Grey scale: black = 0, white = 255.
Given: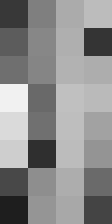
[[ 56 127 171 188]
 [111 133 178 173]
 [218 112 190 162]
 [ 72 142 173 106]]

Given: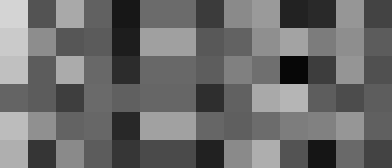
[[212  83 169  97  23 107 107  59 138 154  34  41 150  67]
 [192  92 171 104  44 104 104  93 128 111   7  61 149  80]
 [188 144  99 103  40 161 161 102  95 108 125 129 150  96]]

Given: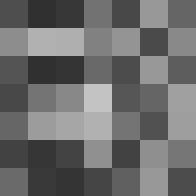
[[ 78  48  55 114  72 152 101]
 [ 84  48  52 105  76 152  93]
 [102 156 166 177 116  81 158]
 [106  57  52  69  96 152  76]]

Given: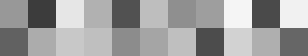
[[152  60 230 177  81 190 143 158 245  74 241]]

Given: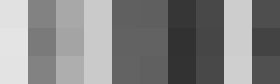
[[225 130 168 202  96  95  54  72 205  78]
 [227 130 174 202  99  96  50  72 207  80]]

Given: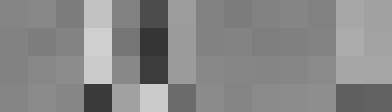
[[133 136 124 194 129  76 156 129 124 130 133 129 167 161]
 [130 135 140 203 136  60 155 136 134 133 134 138 166 165]]

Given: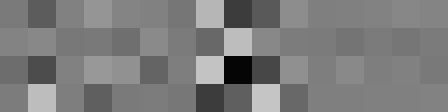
[[122  92 129 149 132 129 118 182  60  89 141 127 128 130 135 132]
 [109  76 129 152 145 100 126 195   5  71 144 126 137 126 129 121]]
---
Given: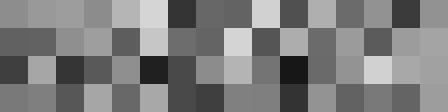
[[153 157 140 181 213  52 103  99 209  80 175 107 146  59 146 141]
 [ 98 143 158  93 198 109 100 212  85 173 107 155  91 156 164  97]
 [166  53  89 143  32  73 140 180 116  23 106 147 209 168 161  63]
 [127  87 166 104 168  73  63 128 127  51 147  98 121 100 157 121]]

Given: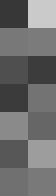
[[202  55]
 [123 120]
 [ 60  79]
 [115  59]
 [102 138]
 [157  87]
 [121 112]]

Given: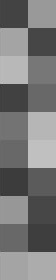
[[153  67]
 [ 70 164]
 [119 184]
 [104  65]
 [182 115]
 [192 104]
 [ 91  60]
 [ 71 151]
 [ 62 104]
 [172 164]]

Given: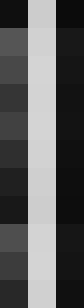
[[204  11  15]
 [209  24  85]
 [212  21  72]
 [211  18  53]
 [212  19  65]
 [210  16  47]
 [207  14  32]
 [205  13  24]
 [211  22  78]
 [212  20  60]
 [208  16  40]]

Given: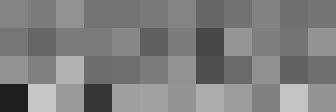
[[124 145 116 116 122 132 103 114 131 111 117 132]
 [102 123 123 135  95 124  72 149 126 115 148 118]
 [127 178 109 111 124 146  79 105 144  98 111 146]
 [199 153  54 159 161 148 172 156 129 196 148  30]]

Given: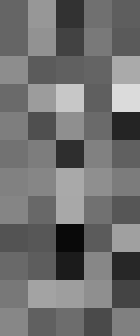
[[151  50 112  94 101]
 [146  66 121  90 101]
 [ 91  96 100 170 141]
 [156 199  95 219 106]
 [ 79 143 106  36 126]
 [125  46 129  96 114]
 [134 169 143 124 129]
 [104 168 113  86 133]
 [ 87   9  91 160  83]
 [ 93  27 135  39 105]
 [163 158 143  68 120]
 [ 96 109  74 128 135]]
